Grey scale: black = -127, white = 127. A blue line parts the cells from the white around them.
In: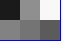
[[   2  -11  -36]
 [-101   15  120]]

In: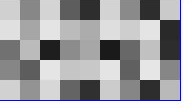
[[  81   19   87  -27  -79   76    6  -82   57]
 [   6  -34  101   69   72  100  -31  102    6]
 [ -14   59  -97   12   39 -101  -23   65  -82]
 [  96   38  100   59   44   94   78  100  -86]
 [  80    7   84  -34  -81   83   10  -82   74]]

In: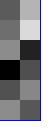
[[  12  -40]
 [ -46    7]
 [-126  -48]
 [  12  -93]
 [ -17   90]
 [ -36   52]]

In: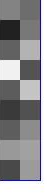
[[-54  27]
 [ 25  33]
 [-34  12]
 [-69 -46]
 [-35  68]
 [113 -44]
 [-30  51]
 [-94  -7]
 [  3 -18]]

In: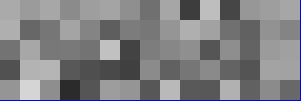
[[ 21  85  14 -84 -42  29  21 -40  57 -38 -39  49 -30  11 -23]
 [-46  51  53 -39 -48 -54 -63  11 -30  -9  10 -28 -43  35  34]
 [-12  39  -7  -6 -12  65 -60  -2   7  15 -42  14 -28  27  32]
 [ 47 -24  -9  36   4 -33  -3  -8  21  47  34 -15 -30  18   4]
 [ 42  27  39  11  30  36  15 -15  38 -66  62 -57  23  30  38]]

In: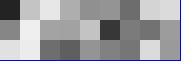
[[ 97 108 -17 -32  20   1  -9  91  26]
 [  6 111  35  34  67 -72  -4 -13  28]
 [-92  68 103  46  16  20 -18  84  91]]

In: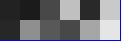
[[ -88   15  -39  -55   38  101]
 [ -93 -100  -55   64  -86   73]]

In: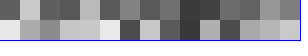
[[104  43  12  70  72 105 -51  71 -37 -71  48 -51  40  54  73]
 [-32  74 -32 -40  58 -38   2 -38 -14 -68 -61 -19 -29  23  -2]]

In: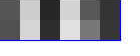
[[-46  85 -81  96  -7 -72]
 [-41  76 -88  84 -39 -75]]
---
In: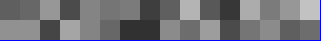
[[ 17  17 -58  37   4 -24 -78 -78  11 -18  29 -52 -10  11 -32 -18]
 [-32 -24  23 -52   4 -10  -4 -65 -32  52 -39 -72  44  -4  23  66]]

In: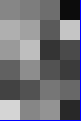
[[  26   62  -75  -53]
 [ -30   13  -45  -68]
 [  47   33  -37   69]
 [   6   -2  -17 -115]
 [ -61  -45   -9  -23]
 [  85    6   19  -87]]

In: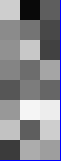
[[  17   72  -62]
 [  11  -11  -55]
 [  78 -118  -33]
 [ -41   -3  -25]
 [ -68   44   30]
 [   4  -18   37]
 [  66  -33   78]
 [  24  117  109]]

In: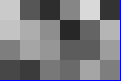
[[ 74 -41 -82   6  89 -76]
 [-56 -68  -7 -21  37  -1]
 [ 67  45  14 -88 -27  53]
 [ -1  37  22 -35 -35  29]]

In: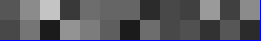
[[ -55  -10 -100   19   -3  -33 -100  -18  -55  -47  -77  -41  -84]
 [ -41   11   68  -70  -18  -26  -26  -84  -55  -63   26  -63   11]]

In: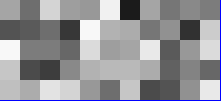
[[  70  -52  -66    9   50   57   57   44  -30    3  -24]
 [ -44  -37  -17  -72  120   50   44   -9   17  -78   76]
 [ 120   -3   -3  -24   91   30   37  105  -37   24   91]
 [  37  -17   84   30   24  113 -100   37   -9    9   -3]
 [  63   44   99   84   24  -17   70  -52  -44   17  105]]

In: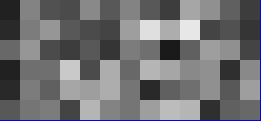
[[ -23   22  -52  -66  -39  -74   -3  -16 -101  -31   30   16  -59]
 [ -94    3  -46  -52    9  -39    3  -39  -66   38   16  -31  -66]
 [ -86   -3  -31   38   30   45  -10  -86  -31  -16   16  -39   30]
 [ -94  -16  -16   73  -52   45  -23   53   38    9   16  -80    9]
 [ -39  -10   -3  -59   53    3  -10   30   60   53  -80  -31  -23]
 [ -86   -3   22  -39  -52  -59   30   95   45  103  -59  -46  -74]]

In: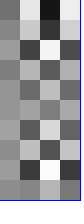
[[ -14  103 -105  110]
 [   6   74  -74   80]
 [  14   62  -44   68]
 [  -1   54  -36   48]
 [  21   34   -1   41]
 [  14    6   54   -7]
 [  21  -20   62  -20]
 [  34  -36   88  -28]
 [  28  -60  116  -52]
 [  28  -68  123  -68]]
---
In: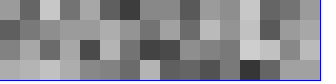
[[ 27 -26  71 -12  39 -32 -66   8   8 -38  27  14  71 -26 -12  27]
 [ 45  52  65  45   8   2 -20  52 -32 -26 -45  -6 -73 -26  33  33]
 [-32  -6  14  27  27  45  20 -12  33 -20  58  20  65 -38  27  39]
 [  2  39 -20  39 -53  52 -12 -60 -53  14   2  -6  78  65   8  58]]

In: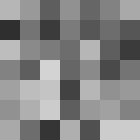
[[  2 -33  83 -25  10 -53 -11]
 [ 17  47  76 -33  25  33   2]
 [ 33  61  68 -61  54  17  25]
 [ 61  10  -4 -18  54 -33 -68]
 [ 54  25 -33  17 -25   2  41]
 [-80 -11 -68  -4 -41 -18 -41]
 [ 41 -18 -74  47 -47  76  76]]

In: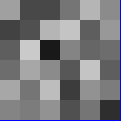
[[  39  -10   61  -67   18   -3]
 [ -61  -47   53   68  -33   24]
 [   4   -3   18  -47  -10  -81]
 [ -18   39   11  -40   68  -33]
 [  32  -55  -55  -10   53   11]
 [ -33   74 -102    4  -25  -18]]

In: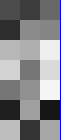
[[  -9   17  117]
 [  55   47  111]
 [  82   -9   90]
 [  62  -75   39]
 [ -82   11    5]
 [ -51  -67  -23]
 [ -97   31 -105]]

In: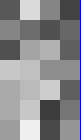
[[ 42  58  77 -32]
 [-47  36  50 -32]
 [ 71  64  13  13]
 [-39  90   5 -60]
 [  5 -18 -47 -24]
 [ 29 111 -54  21]
 [ 42  71 -67 -10]]

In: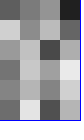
[[ 80  12  59 -26]
 [-11  72  32 106]
 [-33  -4  20 -95]
 [  4  53   4  80]
 [-18 100 -47  53]
 [ 26  65 -54  46]]
